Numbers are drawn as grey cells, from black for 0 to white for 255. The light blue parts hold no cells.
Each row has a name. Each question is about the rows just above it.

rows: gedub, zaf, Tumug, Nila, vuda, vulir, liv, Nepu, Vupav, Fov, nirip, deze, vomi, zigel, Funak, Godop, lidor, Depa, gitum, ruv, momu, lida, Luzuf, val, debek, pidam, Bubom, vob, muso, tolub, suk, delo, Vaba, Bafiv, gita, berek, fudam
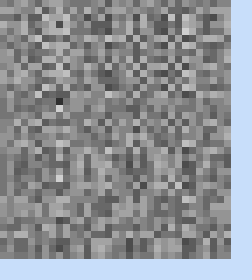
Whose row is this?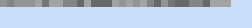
tolub
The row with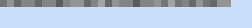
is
vob
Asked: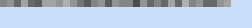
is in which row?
gitum

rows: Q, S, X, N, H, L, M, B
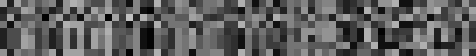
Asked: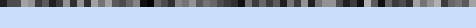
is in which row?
S
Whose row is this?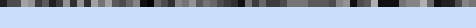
M

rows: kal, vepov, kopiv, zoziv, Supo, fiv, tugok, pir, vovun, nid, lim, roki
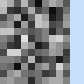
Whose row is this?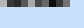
vepov
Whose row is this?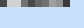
pir
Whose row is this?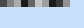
kopiv
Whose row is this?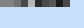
vovun

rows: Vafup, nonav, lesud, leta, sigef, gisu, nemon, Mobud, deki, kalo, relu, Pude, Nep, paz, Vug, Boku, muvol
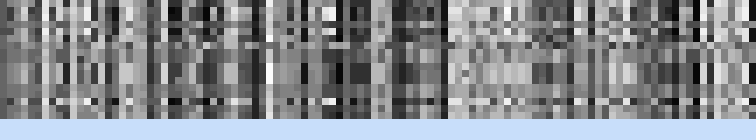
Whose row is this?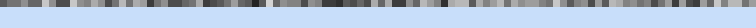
Boku
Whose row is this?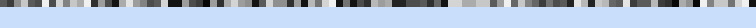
lesud
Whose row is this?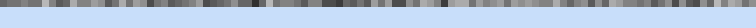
Nep

